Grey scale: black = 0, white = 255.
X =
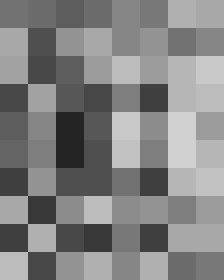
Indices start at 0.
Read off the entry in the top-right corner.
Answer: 168
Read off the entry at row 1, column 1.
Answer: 79
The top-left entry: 114
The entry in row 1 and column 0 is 168
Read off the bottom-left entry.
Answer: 188
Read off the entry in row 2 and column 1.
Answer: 71
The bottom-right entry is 120
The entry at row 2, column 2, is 93
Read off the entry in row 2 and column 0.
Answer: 162
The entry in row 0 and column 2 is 93

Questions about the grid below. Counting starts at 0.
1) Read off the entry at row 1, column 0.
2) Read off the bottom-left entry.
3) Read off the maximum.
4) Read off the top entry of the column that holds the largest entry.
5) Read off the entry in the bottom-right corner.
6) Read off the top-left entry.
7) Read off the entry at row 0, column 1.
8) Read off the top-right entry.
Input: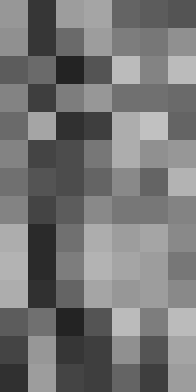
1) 144
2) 48
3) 193
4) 92
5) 157
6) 151
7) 54
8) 84

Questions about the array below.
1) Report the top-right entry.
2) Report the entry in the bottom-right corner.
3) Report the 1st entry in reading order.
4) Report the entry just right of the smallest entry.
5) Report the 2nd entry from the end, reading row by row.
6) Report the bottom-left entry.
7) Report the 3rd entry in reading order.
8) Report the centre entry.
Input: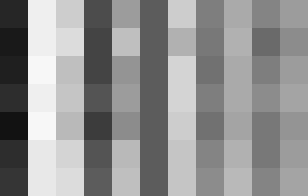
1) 156
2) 164
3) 38
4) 247
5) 132
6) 53
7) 205
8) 92

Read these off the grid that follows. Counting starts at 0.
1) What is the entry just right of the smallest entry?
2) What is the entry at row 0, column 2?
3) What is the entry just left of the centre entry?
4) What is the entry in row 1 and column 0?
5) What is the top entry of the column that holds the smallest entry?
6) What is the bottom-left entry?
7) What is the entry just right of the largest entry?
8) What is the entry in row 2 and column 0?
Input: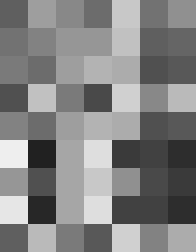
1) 166
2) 136
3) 158
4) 114
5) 158
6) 95
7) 33
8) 122

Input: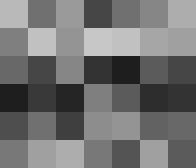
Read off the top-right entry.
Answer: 173
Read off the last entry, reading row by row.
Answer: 91
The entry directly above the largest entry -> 70
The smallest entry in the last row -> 84
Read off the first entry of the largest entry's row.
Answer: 127
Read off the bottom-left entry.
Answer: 120
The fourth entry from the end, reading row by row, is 120
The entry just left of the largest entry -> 148
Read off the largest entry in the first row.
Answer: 185
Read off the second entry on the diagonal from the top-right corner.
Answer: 166
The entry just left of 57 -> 30
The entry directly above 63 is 37
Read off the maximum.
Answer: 199

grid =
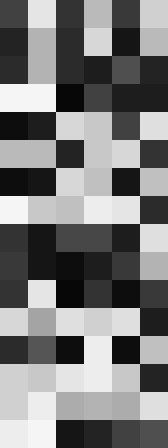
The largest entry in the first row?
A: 229
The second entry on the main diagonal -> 179
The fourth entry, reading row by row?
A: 186
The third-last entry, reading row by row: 35
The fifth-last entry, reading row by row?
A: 245
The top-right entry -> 208
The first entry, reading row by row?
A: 65
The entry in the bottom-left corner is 237
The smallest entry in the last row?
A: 21
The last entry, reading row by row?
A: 79
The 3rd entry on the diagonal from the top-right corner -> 29
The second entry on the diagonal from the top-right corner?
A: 21
